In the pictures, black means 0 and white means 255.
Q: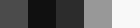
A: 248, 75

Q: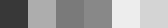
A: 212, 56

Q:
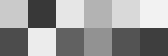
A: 242, 76

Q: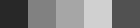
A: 81, 40

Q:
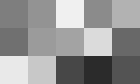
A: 178, 233

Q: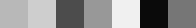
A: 118, 184

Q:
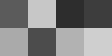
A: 61, 170

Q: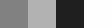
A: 254, 129

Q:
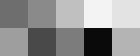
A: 227, 158
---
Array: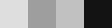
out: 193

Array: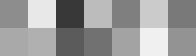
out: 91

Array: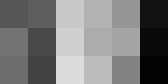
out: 220

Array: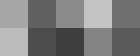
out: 62

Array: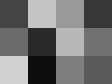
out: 126

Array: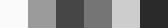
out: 70

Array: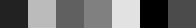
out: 96

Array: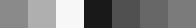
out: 247

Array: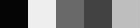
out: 105
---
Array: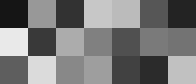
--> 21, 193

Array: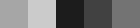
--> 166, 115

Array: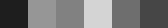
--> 30, 70

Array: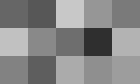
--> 102, 157

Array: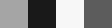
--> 165, 92

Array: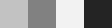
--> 194, 36

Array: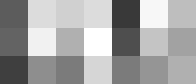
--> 92, 176
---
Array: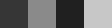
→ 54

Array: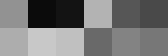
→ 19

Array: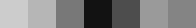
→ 77

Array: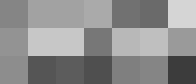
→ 79

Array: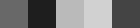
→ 68

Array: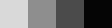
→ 75

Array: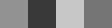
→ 117

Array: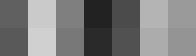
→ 42
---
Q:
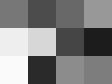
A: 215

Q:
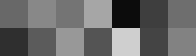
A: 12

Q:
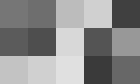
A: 216

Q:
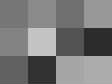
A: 195

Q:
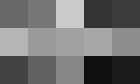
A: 160

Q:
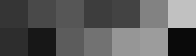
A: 67

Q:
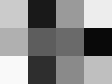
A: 93

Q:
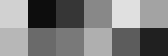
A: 136
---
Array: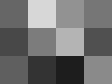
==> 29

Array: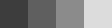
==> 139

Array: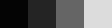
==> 101

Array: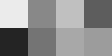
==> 168

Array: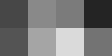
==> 218

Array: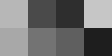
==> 95

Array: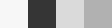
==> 218

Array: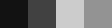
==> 204
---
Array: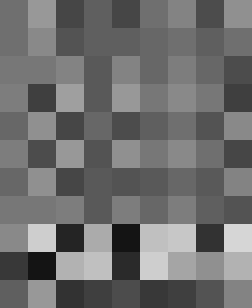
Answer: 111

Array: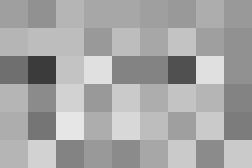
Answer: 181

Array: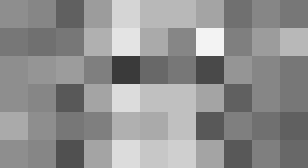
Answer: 119

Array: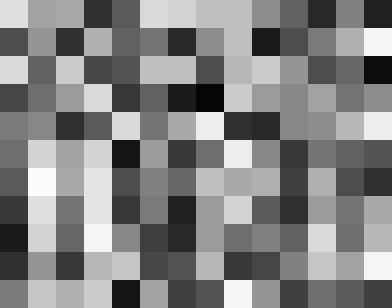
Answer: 77

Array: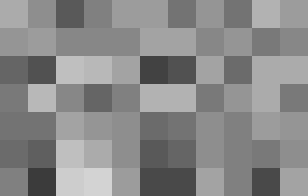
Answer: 149
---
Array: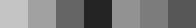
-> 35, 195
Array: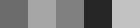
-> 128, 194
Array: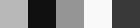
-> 149, 249
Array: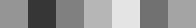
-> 182, 228
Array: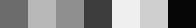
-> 60, 239
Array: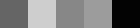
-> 135, 206
